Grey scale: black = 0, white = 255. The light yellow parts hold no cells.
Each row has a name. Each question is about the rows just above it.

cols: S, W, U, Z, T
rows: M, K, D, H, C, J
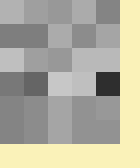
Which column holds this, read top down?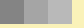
T
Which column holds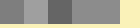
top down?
W
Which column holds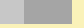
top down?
U

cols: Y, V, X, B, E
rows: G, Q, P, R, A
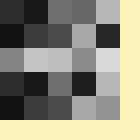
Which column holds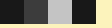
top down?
V
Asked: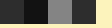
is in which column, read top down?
Y
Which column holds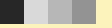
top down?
E
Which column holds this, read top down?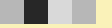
E
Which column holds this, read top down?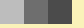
X
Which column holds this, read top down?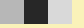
E
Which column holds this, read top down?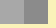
B

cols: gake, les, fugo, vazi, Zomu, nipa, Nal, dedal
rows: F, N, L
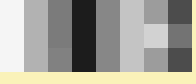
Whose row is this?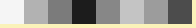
F
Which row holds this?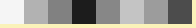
L

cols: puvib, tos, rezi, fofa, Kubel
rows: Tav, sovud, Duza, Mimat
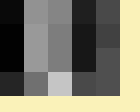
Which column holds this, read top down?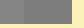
rezi
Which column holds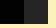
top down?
puvib
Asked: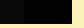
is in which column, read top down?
puvib
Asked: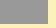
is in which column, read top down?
tos
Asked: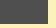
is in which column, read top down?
Kubel
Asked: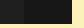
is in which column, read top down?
fofa

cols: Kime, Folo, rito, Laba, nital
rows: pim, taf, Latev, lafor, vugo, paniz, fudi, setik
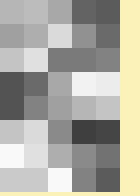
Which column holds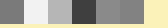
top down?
Laba
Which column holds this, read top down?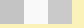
Kime
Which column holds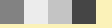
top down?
nital
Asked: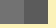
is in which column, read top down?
nital
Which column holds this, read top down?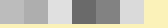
Folo
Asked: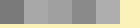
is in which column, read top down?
rito
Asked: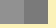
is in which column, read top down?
Laba

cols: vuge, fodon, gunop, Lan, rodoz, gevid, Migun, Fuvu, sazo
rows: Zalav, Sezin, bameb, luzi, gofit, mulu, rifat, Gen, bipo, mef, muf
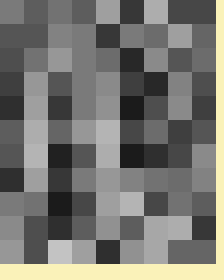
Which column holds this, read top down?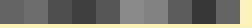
sazo
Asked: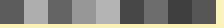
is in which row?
mulu
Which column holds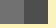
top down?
fodon
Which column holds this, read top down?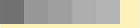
fodon

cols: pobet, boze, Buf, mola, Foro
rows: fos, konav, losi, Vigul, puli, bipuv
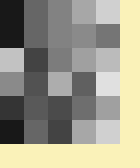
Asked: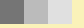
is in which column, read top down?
Foro
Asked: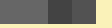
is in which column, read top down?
boze

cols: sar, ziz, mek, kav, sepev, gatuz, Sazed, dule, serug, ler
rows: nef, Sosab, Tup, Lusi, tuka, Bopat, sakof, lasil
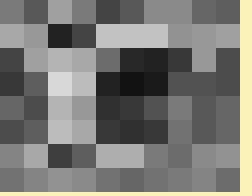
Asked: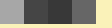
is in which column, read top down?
sar
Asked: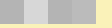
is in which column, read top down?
mek
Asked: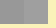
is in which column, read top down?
ziz
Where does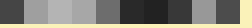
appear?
Tup
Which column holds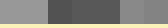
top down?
serug
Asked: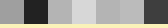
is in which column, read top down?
mek

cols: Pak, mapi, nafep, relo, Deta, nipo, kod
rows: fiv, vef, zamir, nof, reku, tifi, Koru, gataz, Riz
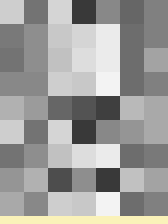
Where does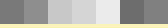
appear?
vef
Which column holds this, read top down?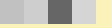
nafep
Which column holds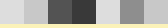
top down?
relo

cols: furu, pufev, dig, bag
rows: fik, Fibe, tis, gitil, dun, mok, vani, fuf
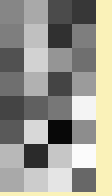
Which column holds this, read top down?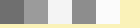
bag
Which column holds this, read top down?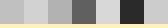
pufev
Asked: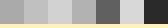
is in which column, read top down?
pufev

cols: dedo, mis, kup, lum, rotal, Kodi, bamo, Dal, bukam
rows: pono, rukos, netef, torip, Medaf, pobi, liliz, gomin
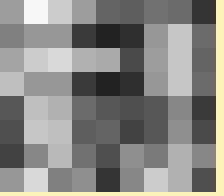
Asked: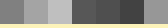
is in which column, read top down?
dedo
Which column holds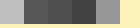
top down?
dedo

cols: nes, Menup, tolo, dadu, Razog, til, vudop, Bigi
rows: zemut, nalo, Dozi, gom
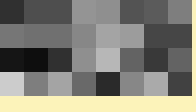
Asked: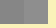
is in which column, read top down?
dadu
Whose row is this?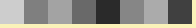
gom
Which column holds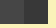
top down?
vudop
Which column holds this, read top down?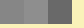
dadu
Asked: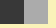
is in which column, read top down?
vudop

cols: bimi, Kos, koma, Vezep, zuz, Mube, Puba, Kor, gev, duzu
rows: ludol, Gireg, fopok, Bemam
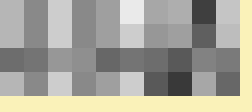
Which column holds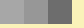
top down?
Puba
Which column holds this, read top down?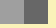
zuz
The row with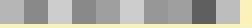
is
Gireg
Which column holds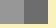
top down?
Puba

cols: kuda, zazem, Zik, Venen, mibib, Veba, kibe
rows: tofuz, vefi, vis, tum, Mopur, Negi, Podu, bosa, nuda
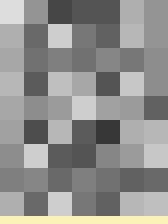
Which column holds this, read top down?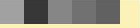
mibib
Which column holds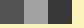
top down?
mibib
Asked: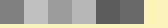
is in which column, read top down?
Zik

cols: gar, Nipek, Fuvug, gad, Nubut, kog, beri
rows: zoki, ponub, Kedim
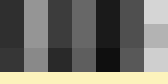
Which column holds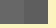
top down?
gad
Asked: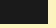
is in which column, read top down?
Nubut
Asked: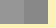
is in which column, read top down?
Nipek

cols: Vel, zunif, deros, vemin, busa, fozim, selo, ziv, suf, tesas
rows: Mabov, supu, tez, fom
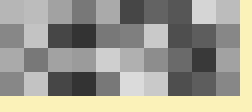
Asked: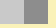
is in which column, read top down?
selo
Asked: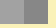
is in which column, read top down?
tesas
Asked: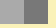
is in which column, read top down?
busa

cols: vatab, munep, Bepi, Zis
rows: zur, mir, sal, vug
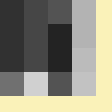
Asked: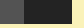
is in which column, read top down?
Bepi
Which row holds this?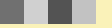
vug
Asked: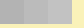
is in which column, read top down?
Zis
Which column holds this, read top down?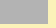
Zis

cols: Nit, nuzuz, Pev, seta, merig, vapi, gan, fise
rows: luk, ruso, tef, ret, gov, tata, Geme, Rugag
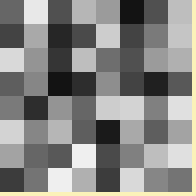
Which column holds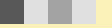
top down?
fise
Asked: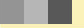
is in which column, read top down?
Pev
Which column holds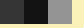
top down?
Pev

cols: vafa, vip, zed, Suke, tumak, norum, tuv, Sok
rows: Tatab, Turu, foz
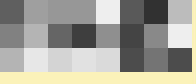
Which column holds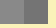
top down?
tuv
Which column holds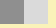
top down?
tumak
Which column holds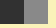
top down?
tuv
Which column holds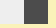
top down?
Sok
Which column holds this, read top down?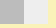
Sok
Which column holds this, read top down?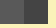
norum

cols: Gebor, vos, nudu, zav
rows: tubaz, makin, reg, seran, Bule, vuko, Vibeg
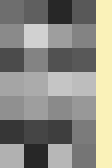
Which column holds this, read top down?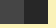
vos
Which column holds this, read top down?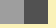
nudu
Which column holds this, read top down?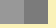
zav

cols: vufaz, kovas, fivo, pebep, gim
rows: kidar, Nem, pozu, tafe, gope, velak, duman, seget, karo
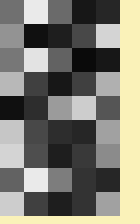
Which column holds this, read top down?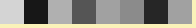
gim
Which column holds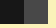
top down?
pebep
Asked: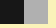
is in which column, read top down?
gim
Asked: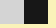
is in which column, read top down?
gim
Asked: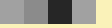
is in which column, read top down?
gim
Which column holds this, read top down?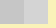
vufaz
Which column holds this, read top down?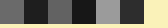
fivo

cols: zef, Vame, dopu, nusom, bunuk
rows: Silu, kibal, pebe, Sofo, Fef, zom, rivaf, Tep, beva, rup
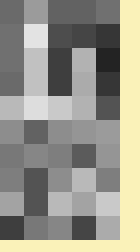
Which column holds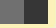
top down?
bunuk
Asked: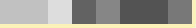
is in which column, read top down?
Vame
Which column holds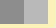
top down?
dopu
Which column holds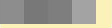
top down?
zef
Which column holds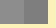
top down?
dopu
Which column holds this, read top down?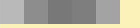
zef
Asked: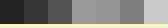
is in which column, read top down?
bunuk

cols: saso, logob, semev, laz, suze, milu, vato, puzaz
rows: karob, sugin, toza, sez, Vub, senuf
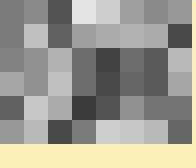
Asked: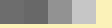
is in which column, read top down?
milu
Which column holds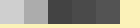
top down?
suze
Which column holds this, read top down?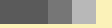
vato
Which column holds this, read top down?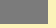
saso
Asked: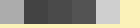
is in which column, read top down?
suze

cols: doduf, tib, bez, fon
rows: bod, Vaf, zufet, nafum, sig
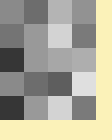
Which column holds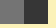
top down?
doduf
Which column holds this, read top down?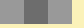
tib
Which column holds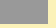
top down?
tib
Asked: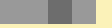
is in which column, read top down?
tib
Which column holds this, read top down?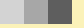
bez

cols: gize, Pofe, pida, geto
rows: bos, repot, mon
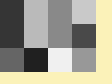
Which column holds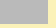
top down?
Pofe
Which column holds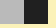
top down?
Pofe

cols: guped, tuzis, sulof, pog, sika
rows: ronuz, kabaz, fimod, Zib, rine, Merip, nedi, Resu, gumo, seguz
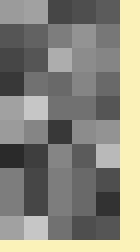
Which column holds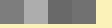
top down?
sulof
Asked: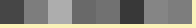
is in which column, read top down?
sulof
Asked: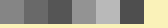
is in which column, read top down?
sika
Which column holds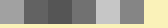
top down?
tuzis
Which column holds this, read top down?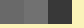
sulof
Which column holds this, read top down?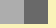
sulof

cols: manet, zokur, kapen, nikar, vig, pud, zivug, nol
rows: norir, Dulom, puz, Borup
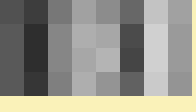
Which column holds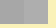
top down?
nikar
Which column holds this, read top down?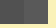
manet
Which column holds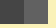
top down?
pud
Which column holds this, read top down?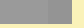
nol

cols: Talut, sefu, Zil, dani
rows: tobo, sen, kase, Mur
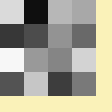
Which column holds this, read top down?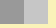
sefu
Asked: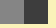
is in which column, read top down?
Zil

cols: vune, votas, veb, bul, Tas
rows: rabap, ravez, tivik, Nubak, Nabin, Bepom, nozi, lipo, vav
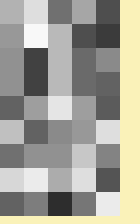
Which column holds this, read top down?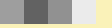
votas
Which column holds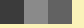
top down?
Tas
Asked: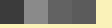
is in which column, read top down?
Tas
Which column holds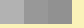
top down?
vune
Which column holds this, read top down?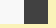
votas
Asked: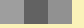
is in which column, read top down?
votas
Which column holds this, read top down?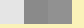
veb

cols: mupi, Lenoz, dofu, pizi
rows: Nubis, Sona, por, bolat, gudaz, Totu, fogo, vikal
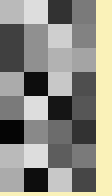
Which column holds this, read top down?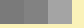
pizi
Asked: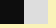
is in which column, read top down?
Lenoz

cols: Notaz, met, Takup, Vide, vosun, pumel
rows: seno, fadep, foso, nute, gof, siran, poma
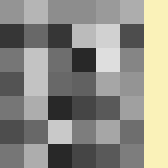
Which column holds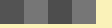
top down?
Notaz
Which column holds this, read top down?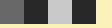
Takup
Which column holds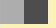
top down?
pumel

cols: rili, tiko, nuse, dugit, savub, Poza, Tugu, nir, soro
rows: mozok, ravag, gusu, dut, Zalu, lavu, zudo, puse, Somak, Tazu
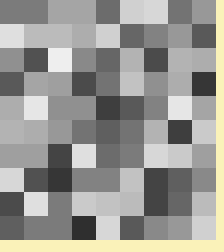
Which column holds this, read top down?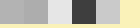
nir
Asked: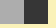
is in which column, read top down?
soro

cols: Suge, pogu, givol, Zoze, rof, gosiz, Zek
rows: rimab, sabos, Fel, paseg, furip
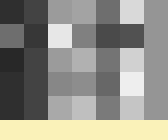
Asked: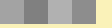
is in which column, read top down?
Zoze
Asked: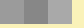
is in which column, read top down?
givol
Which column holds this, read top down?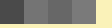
rof
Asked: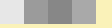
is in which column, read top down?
givol
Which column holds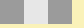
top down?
givol
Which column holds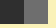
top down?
Suge
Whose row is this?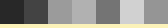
Fel

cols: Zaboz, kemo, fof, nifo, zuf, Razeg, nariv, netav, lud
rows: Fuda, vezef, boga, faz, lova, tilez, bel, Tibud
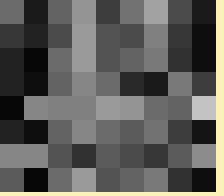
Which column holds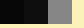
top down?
kemo
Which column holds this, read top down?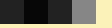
Zaboz
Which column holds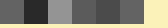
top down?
Razeg
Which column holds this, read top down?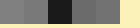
nariv

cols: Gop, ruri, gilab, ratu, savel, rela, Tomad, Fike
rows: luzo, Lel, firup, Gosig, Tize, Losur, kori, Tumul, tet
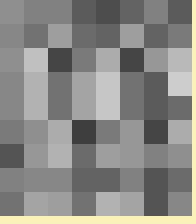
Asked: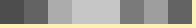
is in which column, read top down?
savel
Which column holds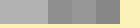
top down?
ruri
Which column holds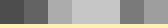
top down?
savel
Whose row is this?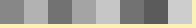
Gosig

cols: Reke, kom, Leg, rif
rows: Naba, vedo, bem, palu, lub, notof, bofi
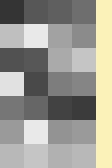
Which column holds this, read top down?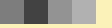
Leg
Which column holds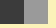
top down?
rif
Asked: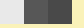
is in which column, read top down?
kom
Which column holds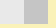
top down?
kom
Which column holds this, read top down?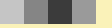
rif
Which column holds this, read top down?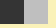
Reke
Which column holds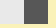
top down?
kom

